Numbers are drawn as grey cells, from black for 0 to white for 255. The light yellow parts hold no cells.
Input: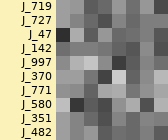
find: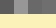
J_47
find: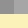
J_771

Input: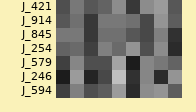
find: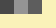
J_914
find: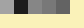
J_579
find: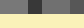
J_845
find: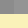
J_594
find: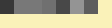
J_914
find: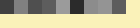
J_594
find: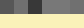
J_914

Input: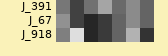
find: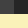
J_67
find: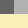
J_918
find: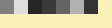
J_918
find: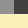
J_67
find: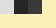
J_918
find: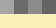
J_391

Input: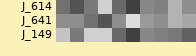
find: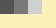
J_614
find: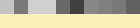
J_149
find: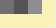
J_641
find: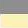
J_641

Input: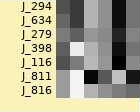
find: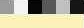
J_811
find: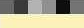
J_634

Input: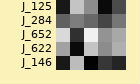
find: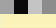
J_622
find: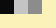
J_622
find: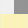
J_652
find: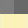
J_284

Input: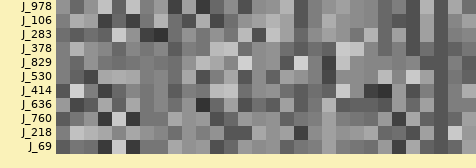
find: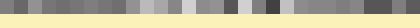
J_829
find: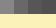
J_106
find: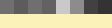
J_414
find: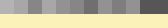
J_218
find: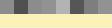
J_978
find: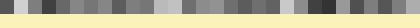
J_414
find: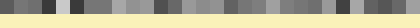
J_69

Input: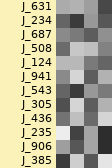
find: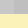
J_508
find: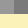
J_543
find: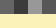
J_234
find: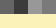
J_543

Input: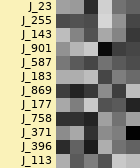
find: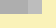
J_183
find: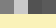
J_177
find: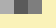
J_113

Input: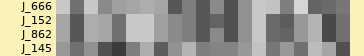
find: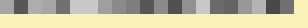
J_862
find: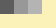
J_152

